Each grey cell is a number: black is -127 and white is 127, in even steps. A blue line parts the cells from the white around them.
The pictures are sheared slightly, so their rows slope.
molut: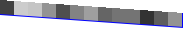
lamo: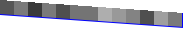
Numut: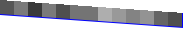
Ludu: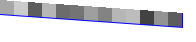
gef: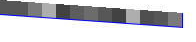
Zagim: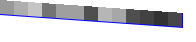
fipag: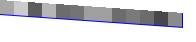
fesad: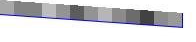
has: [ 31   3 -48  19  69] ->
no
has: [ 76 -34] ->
yes

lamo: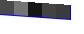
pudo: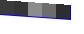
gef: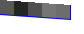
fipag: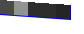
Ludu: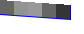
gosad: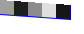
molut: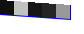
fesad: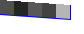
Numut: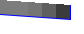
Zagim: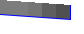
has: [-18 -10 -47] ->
no
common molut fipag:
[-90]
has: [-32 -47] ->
yes
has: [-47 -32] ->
no
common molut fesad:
[-90]
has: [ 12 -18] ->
yes
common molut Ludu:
[25]

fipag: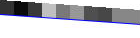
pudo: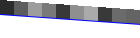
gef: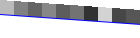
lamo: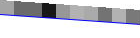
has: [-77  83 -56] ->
yes
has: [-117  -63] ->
no
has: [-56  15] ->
no
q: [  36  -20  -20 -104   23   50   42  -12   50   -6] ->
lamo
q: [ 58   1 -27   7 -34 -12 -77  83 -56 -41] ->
gef
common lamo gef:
[-12]
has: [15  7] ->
no

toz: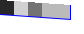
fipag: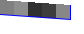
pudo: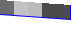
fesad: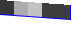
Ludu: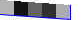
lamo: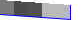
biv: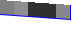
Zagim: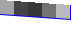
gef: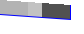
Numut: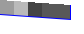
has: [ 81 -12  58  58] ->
yes
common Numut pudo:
[58]
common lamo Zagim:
[58]
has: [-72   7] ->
no
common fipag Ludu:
[-79]
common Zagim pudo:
[58]

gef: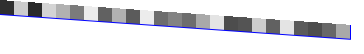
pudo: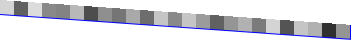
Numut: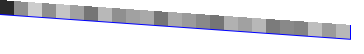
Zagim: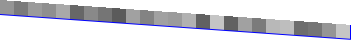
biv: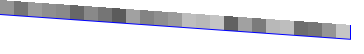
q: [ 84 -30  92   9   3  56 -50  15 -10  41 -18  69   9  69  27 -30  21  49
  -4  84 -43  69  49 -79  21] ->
pudo
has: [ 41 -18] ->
yes
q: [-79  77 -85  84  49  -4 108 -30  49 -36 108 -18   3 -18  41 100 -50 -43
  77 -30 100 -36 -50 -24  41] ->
gef
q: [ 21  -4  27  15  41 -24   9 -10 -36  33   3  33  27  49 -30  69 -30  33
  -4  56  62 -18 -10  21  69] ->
Zagim

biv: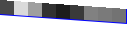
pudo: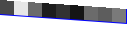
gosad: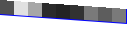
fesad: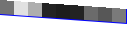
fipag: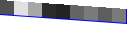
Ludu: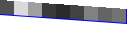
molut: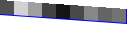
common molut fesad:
[-12]
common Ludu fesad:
[-12]
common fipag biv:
[-5]
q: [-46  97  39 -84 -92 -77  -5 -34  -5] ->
gosad
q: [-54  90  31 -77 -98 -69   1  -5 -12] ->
biv

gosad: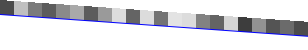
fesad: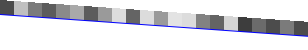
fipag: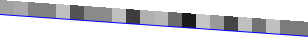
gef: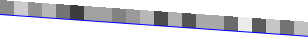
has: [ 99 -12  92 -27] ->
no
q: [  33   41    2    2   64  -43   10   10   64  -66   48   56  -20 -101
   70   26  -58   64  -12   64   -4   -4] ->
fipag
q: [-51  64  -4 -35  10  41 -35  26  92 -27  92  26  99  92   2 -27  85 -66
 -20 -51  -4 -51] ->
fesad

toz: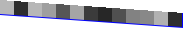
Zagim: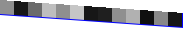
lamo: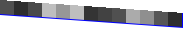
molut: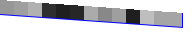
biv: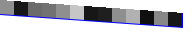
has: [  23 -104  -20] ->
no
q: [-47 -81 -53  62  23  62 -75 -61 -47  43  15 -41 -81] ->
lamo
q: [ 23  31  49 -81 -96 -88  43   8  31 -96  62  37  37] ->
molut
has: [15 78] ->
no
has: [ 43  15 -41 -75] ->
no

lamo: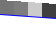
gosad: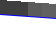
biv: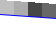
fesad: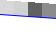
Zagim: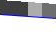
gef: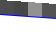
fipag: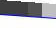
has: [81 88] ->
no
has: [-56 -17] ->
no
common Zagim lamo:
[-64]
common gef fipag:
[-44]
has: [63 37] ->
no
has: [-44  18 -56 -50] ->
no
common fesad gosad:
[-30]

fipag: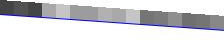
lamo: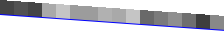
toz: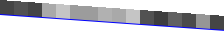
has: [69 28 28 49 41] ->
yes
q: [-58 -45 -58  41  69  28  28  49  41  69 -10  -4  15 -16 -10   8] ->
fipag
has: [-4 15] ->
yes
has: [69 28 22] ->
no
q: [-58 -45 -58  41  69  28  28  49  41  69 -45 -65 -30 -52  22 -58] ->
toz
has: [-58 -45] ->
yes
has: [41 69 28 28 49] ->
yes

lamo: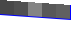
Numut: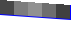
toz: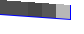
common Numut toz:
[-55]
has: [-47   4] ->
yes
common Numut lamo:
[-55]
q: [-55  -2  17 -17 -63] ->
Numut

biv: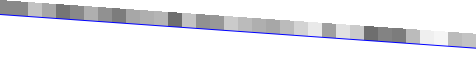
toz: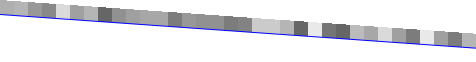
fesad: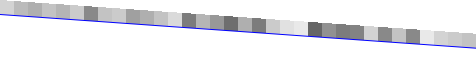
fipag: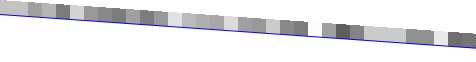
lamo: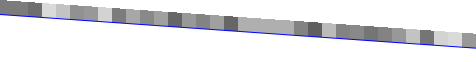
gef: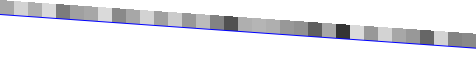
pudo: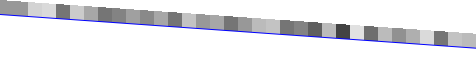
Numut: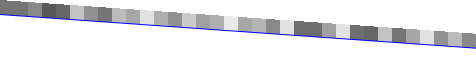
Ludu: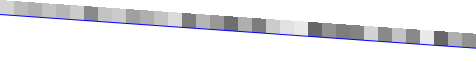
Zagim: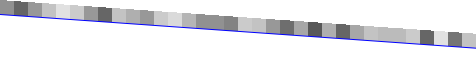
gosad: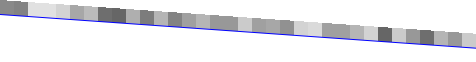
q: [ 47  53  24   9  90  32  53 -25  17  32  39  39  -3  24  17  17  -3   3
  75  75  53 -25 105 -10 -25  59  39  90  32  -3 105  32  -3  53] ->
toz
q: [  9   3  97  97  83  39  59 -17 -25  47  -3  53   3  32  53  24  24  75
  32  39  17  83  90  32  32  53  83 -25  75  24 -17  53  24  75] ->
gosad
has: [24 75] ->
yes
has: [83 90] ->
yes

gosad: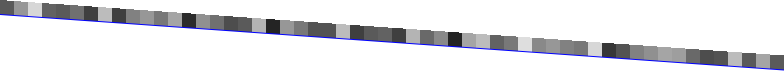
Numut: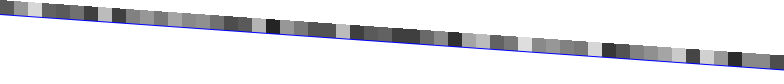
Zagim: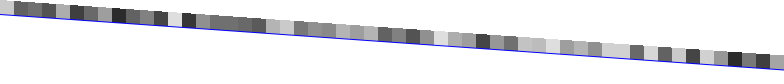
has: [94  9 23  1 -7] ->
yes
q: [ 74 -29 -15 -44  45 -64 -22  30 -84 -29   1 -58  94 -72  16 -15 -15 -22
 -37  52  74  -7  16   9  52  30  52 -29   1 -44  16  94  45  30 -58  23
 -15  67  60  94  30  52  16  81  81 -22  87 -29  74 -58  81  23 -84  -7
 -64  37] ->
Zagim
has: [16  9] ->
yes
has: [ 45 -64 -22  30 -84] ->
yes
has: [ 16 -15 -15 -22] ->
yes

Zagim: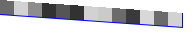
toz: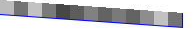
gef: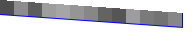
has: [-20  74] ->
no
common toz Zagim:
[13]
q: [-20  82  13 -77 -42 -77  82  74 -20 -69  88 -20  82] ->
Zagim
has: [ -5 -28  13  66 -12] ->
yes
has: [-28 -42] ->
yes

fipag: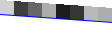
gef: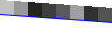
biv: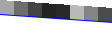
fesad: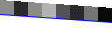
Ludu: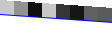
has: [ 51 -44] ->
yes
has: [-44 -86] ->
yes
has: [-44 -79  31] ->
no
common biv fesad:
[-86]
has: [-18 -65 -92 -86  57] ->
no
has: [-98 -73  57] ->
yes
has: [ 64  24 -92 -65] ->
yes

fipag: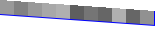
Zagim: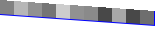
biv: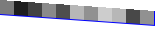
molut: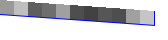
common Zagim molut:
[-17]
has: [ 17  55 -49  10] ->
no
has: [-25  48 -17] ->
no
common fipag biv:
[17]
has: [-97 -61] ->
yes
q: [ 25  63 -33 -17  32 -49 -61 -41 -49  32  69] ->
molut
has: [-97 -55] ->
no

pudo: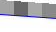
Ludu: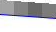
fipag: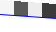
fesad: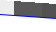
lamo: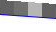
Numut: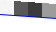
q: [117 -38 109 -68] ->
fipag
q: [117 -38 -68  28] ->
Numut
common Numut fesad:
[-38]
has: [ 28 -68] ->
no
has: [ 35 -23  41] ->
yes

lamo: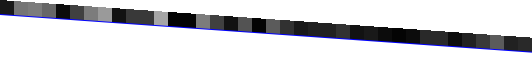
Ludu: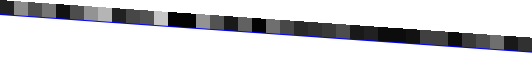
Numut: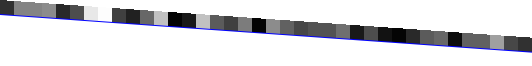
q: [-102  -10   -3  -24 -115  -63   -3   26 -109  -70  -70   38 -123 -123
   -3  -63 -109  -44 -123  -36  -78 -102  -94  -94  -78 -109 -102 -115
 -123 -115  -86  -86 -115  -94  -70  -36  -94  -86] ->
lamo
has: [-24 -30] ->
no
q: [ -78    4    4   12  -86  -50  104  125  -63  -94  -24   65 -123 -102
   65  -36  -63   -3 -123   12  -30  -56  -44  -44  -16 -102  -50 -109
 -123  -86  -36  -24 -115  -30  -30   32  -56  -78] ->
Numut
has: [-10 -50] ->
no
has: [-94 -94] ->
yes

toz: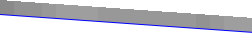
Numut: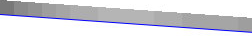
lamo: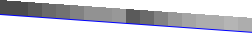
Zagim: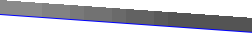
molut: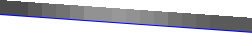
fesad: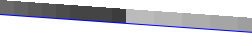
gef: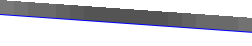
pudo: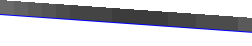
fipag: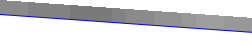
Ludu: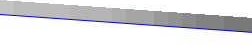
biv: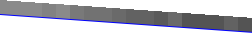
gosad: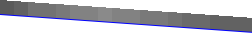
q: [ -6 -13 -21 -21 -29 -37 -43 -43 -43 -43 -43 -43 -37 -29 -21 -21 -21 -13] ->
gef
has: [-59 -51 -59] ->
no

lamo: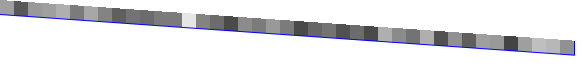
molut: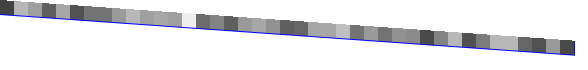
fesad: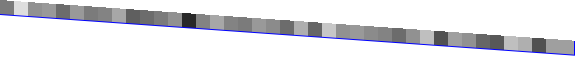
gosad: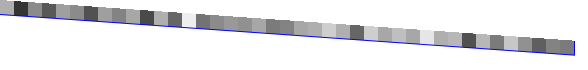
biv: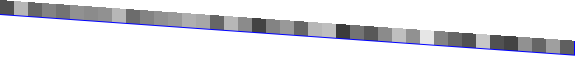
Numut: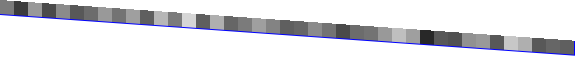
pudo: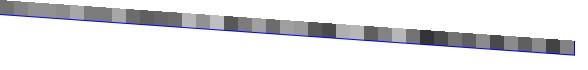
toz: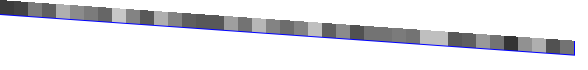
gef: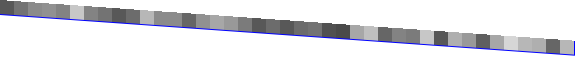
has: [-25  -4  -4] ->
no
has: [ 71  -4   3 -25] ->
no
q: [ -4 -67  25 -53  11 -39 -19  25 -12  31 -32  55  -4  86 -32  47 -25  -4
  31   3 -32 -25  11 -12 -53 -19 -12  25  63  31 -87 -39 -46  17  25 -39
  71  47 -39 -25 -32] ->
Numut

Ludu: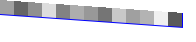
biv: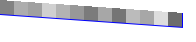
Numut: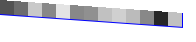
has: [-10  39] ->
no
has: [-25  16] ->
yes
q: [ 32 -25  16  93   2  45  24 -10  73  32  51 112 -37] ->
Ludu
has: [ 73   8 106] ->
no

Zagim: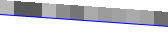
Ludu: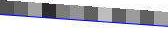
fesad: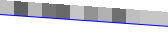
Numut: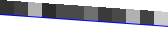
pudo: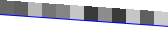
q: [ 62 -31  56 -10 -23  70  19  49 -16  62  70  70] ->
fesad
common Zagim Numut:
[-16]
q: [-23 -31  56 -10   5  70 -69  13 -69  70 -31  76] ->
pudo
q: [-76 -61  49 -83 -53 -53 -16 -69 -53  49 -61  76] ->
Numut
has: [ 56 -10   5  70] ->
yes
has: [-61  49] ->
yes

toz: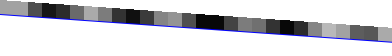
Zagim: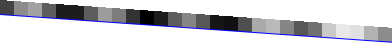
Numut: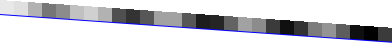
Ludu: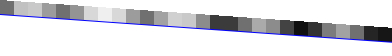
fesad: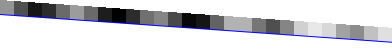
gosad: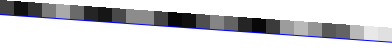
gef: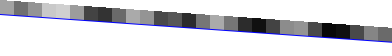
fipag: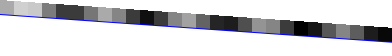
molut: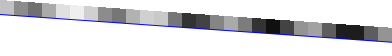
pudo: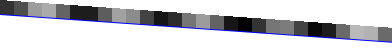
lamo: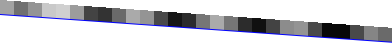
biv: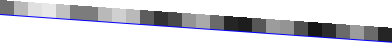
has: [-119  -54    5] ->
yes
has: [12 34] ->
yes
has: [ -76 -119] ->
yes

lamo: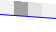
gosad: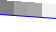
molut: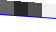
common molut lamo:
[113]
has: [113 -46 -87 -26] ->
no
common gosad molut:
[113]
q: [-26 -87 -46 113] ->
molut
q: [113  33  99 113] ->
lamo

